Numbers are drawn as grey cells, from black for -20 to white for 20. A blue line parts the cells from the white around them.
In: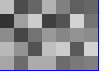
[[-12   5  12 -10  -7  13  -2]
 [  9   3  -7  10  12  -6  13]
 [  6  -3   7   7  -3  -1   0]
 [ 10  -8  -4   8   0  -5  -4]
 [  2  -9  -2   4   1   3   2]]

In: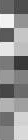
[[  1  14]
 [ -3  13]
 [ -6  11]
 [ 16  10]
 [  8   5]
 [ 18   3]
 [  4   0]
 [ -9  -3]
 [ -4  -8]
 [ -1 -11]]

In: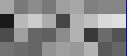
[[-16   9  12   7  -9   8  10  14  15]
 [ -8   5  -4  -5   2   8 -11  -3  -7]
 [  6  -1   2  -1   5   6   0   1   1]
 [ -2  -3  -4   3   5   4   8  -6  -4]]

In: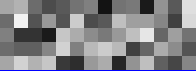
[[ -3  18  -7   4  -7  12  -8  -6  10   5   5   1 -10  14]
 [  6  13   8  11 -11 -13   4   7 -14   3  10  -5  -9   1]
 [  6   8  -3  -8  -6  -2   0 -17  -2  -1 -16   3  -6  15]
 [ -3  -5  -5   1  13   0   9  12   9 -10  -4   7   2  -7]
 [  0 -12 -12 -16  11   7   2  -1   4  10  16  -4   5  -2]]

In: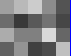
[[  5   9  12   2  -7]
 [ -5   3 -10  -8  10]
 [  7   0   0  14  -4]
 [ -3 -11  -6  -2  -9]]

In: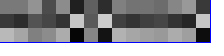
[[  9   6   0   2   7 -19   1 -17   8   6   5   4   7   5 -18]
 [ -1  -1   3  -8   2 -15  -5 -13   0  -2  -2  -3   1   4 -11]
 [-11 -13  -7  -9 -12  11  -6  12 -10 -12 -10  -9 -12 -14  11]]

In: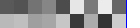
[[  9  10   5   6  11 -11   7 -12  12]
 [ -6  -7  -2   1  -8  16  -1  17  -4]]

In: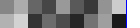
[[  8  13 -12  -3  -8 -14  -2   5 -16]
 [  1   7  -4  -9   4  -6 -11   3  12]]
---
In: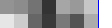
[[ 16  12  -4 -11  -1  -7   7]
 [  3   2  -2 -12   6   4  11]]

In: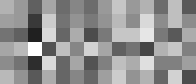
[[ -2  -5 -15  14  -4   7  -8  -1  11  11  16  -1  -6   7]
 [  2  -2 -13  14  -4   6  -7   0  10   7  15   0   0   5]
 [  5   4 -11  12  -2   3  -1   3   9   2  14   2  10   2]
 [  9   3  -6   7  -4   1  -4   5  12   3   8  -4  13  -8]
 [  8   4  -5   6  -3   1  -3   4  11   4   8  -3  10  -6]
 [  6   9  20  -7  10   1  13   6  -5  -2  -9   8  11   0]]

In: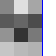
[[ -6  -4  -8]
 [  3 -12  -1]
 [  1  15   6]
 [ 11   9   8]]

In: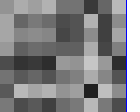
[[ -8 -12 -11 -13   4   3  11   4 -13]
 [ -1  -8  -6 -10  -3  -1   9  -1  -8]
 [ -2  -6  -4  -7  -2   0   7   1  -7]
 [  4  -5  -3  -4  -5  -5   7  -9   0]
 [  6  -4  -1  -3  -8  -7   8 -10   2]
 [  6   1   2   1  -9  -7   2 -10   6]
 [  3   7   5   8  -2  -2 -11  -4   9]
 [ -6   9   6   8   3   5 -15  10   2]]

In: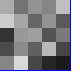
[[  1  14  -9 -14 -16]
 [ -8   2  -5   9  -9]
 [ 12   6  -4   3  -6]
 [  7  -2   3   1  10]
 [-12   4   5  -7  -1]]

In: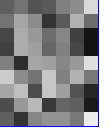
[[  6  10  -8  11   5  -7 -14]
 [ -5  -2  -7  -6   0   2  14]
 [ 12   2  -2  11   0   8  -1]
 [ -5 -12   1   3   3  -1  17]
 [ -2   6   2 -12  -6   8  -3]
 [ -9   7   4  -3   1 -10 -17]
 [-10   7   5  -4   0  -9 -17]
 [  0 -13   6   5   1   4  15]
 [ -8   4   9 -11  -4  -5 -16]]

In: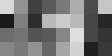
[[-16   0 -13   9  12   9  -9 -14]
 [ 14   3 -10  -6  -1   7  -8  11]
 [ -3  -2  -7  -6   1  15  -9 -12]
 [  1  -1   3  -4   6  13 -15 -11]]

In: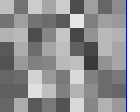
[[  8   9  -8   1  11  -9   3   9   8]
 [ -4   7  -6  -1  -7  14   1   8   4]
 [ -6   7  -3   6  10  -5  -9   9   6]
 [ -2   5  -2  -3  -6  16   0   5   4]
 [ -7   4   0   1   9  10 -11   3   6]
 [ 10  -2  12   6  12  -8   5  -4   2]
 [ -4  -3  13   4  -1  14   0  -3  -1]
 [ -5  -5  15  10   0   8   2  -3  -4]]

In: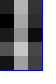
[[-16   3 -18]
 [-20   6 -13]
 [-15   8 -12]
 [-17   5 -10]
 [ -7  11  -9]]
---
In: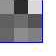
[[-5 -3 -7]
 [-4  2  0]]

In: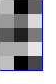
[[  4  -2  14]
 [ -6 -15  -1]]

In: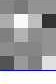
[[ 7 19 10]
 [ 0  8  2]]

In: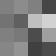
[[-2 -5 10]
 [ 0 -1 -8]]

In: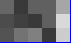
[[ -8 -10 -11]
 [ -7  -2   0]]

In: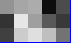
[[-12  16   5]
 [-10  12  15]]

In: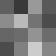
[[ 2  9 -2]
 [-4 -3  3]]

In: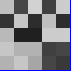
[[-12  11 -13]
 [  9 -15 -15]]

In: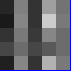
[[-16   1 -12]
 [-12  -1 -11]]
